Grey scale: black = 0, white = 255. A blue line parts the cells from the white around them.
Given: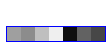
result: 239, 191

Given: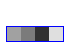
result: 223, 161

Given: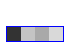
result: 217, 196

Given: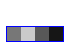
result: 202, 119

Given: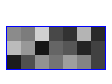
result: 208, 187

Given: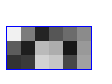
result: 241, 210

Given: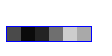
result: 205, 169
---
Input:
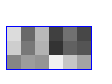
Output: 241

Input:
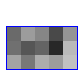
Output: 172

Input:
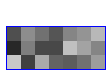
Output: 92

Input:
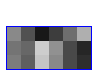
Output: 137

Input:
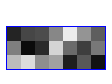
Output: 30

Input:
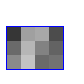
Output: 195

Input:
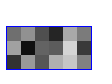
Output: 176

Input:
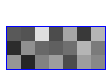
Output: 76

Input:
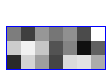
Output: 219
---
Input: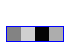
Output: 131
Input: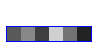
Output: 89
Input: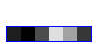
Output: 30
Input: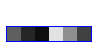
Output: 95
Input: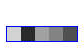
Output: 211
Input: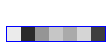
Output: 235
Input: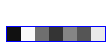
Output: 17
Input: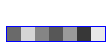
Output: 106
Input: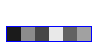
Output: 27
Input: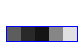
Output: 93
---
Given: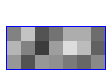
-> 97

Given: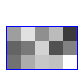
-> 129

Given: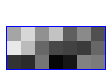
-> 103

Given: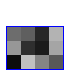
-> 165

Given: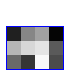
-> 90

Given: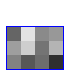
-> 180

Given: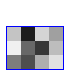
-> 189

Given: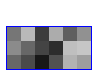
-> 198
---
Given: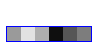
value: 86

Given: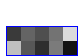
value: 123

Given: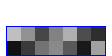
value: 25

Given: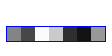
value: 19

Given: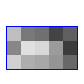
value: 148

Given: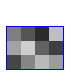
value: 185

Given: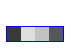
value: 194

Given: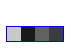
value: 98

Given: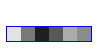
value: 171
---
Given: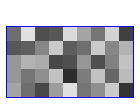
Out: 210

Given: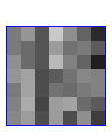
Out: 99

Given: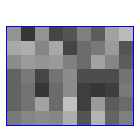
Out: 162

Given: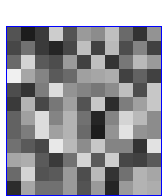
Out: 51

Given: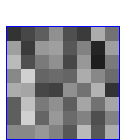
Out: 172

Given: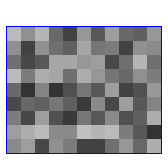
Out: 96

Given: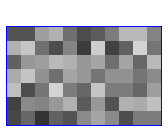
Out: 185

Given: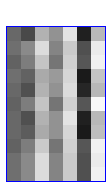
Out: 32

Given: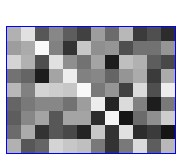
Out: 79
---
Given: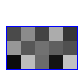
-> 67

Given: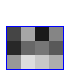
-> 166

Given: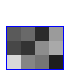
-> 105

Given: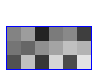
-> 123

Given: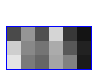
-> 213

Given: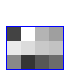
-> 255

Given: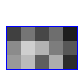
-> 71

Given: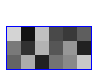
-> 73
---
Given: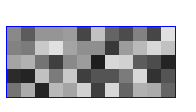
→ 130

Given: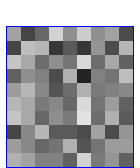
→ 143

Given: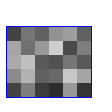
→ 145

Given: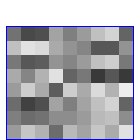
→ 192

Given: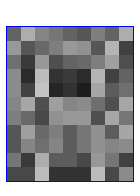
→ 126
